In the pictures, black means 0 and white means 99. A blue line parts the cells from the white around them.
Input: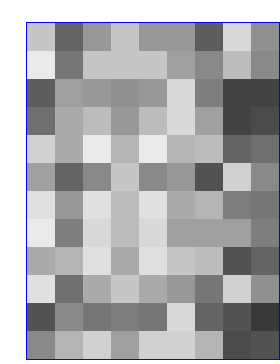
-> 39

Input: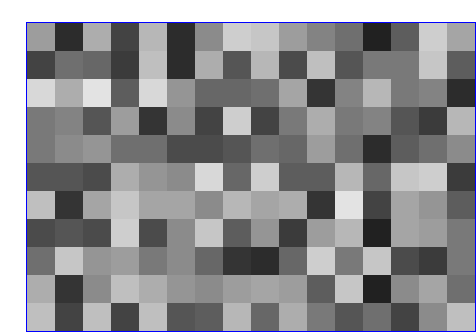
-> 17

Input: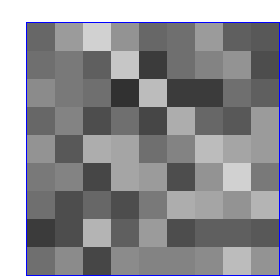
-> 60

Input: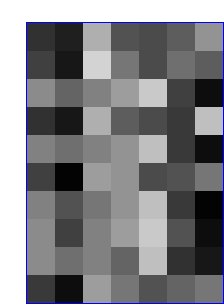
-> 12

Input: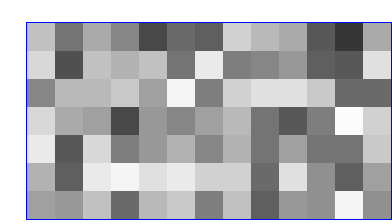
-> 45
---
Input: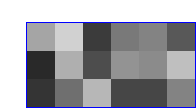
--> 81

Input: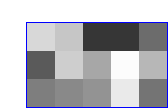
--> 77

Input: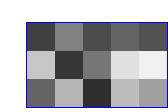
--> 50

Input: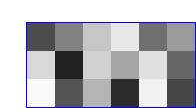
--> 50

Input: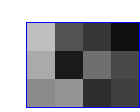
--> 32

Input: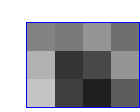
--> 47

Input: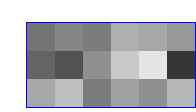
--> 52

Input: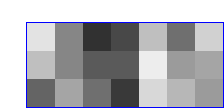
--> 52
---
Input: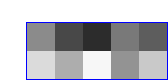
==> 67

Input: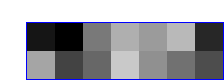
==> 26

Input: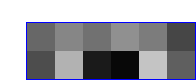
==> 69

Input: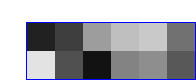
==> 31

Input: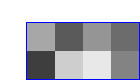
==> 80

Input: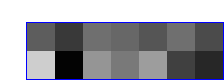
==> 1
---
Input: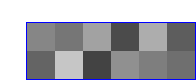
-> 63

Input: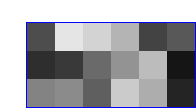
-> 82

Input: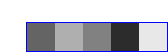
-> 50

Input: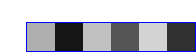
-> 75

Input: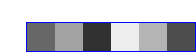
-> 19

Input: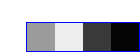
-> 22

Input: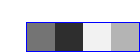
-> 94

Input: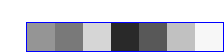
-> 83

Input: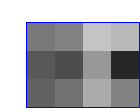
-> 76
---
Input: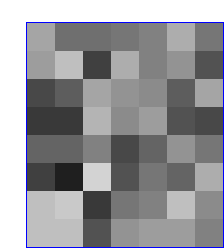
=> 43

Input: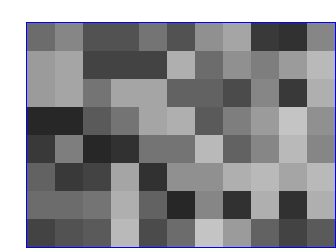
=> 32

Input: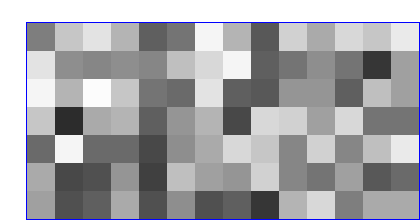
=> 88

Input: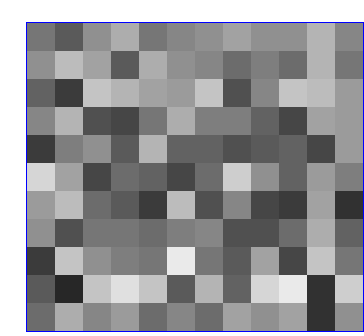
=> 56

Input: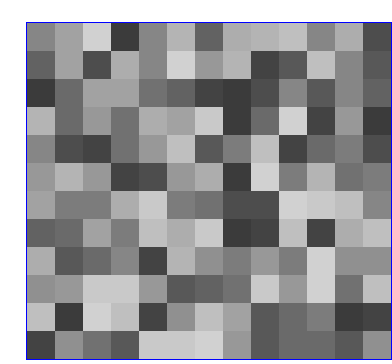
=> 81
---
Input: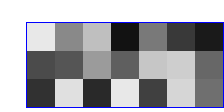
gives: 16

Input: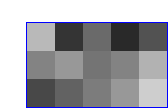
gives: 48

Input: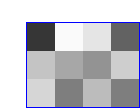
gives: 73

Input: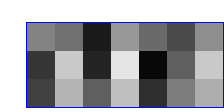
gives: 37

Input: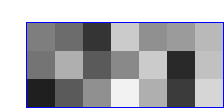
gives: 56

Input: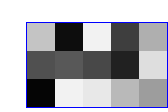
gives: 90

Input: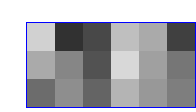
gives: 39

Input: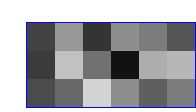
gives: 82

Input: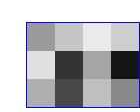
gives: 74
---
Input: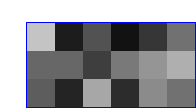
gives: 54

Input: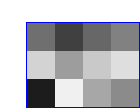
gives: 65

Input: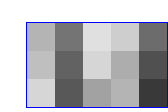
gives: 70

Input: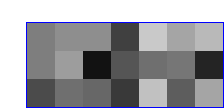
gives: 36

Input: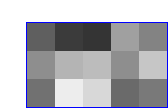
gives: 41

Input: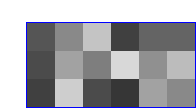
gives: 63

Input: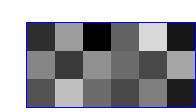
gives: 49

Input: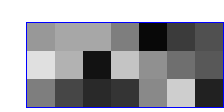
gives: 80

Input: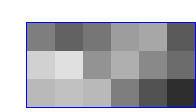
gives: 32
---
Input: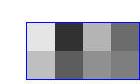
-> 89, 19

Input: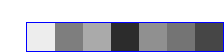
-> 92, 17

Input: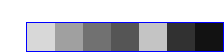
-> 84, 7

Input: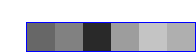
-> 76, 16

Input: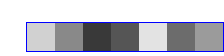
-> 88, 22

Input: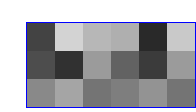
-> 82, 16

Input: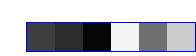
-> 95, 2

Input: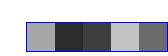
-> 76, 17
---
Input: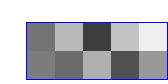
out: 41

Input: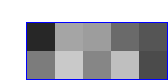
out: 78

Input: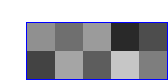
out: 64

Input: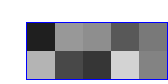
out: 28

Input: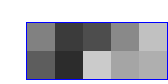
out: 17

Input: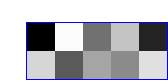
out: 35
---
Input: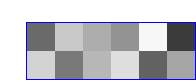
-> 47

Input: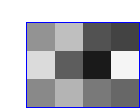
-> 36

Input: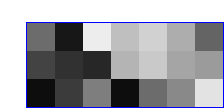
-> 19

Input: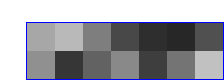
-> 21

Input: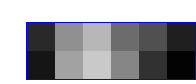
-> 63

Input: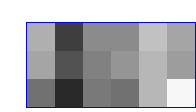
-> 32
